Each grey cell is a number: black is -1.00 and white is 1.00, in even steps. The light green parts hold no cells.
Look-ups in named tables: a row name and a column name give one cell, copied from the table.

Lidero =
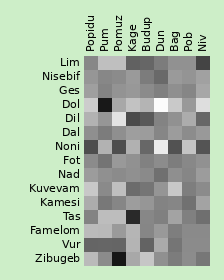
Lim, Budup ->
-0.20
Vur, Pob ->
0.09
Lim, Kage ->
-0.24
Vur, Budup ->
-0.22
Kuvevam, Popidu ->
0.57
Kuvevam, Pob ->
-0.01
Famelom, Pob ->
0.08
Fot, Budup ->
0.01
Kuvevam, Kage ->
-0.15
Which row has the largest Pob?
Noni

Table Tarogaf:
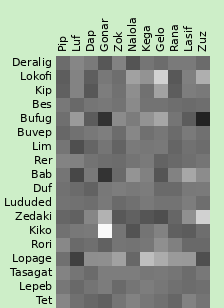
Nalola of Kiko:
-0.35
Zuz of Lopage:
-0.38
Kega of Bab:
0.01
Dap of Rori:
-0.13
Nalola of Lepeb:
-0.08
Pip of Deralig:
-0.15
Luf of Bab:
-0.44
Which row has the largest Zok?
Lopage

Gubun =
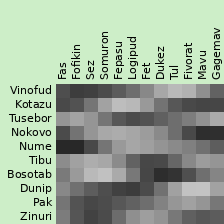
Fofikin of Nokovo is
-0.10
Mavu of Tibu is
0.22
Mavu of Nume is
-0.12
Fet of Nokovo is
0.22
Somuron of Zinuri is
-0.41
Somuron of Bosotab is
0.51
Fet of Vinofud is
0.07
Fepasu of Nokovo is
0.35
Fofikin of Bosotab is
0.21
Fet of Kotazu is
0.20
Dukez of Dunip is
-0.11

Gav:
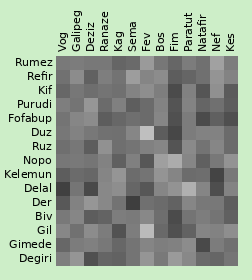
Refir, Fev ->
0.04
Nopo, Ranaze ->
0.02
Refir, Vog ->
-0.11
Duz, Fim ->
-0.44
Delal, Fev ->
-0.32
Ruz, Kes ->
-0.16
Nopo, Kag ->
-0.25
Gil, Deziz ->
0.10
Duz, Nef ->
0.02
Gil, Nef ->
0.02
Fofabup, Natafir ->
-0.41
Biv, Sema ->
-0.04
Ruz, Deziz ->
-0.27

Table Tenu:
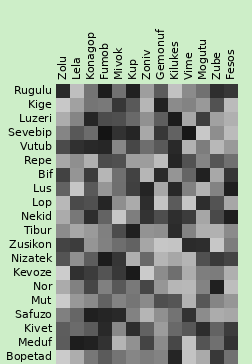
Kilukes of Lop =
-0.29
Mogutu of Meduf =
-0.34
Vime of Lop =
0.55
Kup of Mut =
-0.08
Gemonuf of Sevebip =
-0.57
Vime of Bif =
-0.21
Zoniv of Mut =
0.08
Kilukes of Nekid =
-0.64
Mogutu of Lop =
-0.65
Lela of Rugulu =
0.50
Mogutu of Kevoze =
-0.01
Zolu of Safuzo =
0.00
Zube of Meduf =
-0.12
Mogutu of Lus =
0.40
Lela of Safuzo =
-0.20
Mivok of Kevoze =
-0.56
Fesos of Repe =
-0.12
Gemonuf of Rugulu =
-0.28
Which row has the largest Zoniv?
Kevoze

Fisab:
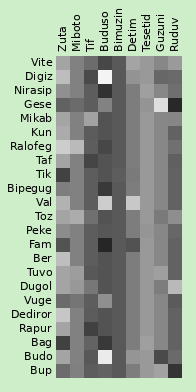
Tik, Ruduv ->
-0.23
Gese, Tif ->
-0.27
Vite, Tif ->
-0.15
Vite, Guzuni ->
0.06
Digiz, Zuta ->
0.48
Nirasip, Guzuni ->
0.06
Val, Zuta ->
0.40
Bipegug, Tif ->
-0.27
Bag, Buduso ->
-0.55
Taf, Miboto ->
0.01
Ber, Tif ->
-0.27
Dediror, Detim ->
-0.02

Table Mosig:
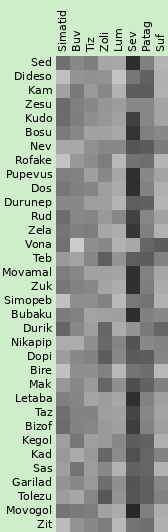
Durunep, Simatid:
0.07
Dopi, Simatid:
0.23
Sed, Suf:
0.41
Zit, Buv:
0.15
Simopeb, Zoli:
0.02
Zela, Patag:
0.00
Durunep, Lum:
0.42
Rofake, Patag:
-0.13
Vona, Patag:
-0.20
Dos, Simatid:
-0.07
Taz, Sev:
-0.46
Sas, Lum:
0.40
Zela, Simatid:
-0.08
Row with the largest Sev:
Vona

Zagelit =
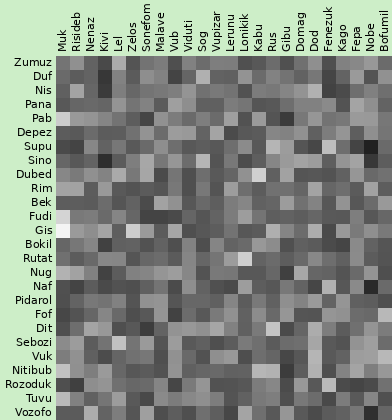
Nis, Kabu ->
-0.03
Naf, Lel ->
-0.36
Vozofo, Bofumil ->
-0.20
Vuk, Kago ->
-0.23
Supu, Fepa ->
-0.47
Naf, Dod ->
-0.45
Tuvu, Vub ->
-0.03
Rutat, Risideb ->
-0.28
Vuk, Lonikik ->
-0.39
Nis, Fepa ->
-0.14
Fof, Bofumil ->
0.44
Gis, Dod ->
0.36
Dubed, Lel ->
0.33
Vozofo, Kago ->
-0.24
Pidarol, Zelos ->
-0.34

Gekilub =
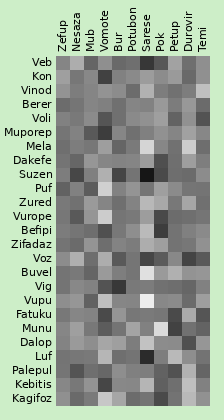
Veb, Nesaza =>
0.36
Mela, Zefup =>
-0.13
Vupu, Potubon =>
0.04
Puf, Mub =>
-0.28
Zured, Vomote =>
0.04
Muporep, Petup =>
0.04

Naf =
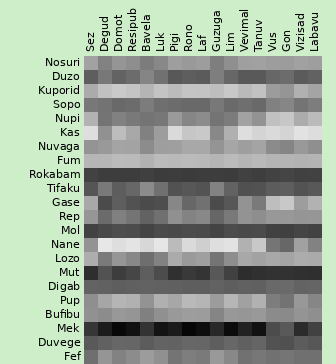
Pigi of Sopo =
-0.15
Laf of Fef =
-0.04
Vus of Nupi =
0.51
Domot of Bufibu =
0.19
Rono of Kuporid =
0.54
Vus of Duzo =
-0.19
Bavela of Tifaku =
0.09
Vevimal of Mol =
-0.43
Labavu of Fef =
-0.12
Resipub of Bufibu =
0.17
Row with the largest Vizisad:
Kas

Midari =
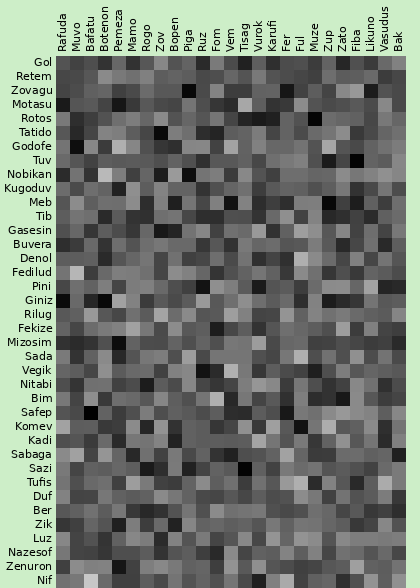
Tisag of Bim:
-0.07
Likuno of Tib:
-0.66
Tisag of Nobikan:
0.07
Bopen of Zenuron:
-0.05
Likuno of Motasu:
-0.41
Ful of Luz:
0.15
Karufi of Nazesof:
-0.27
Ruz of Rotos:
-0.33
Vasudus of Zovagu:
-0.36
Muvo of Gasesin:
-0.19
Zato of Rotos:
-0.20
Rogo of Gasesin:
-0.19
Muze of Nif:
-0.25

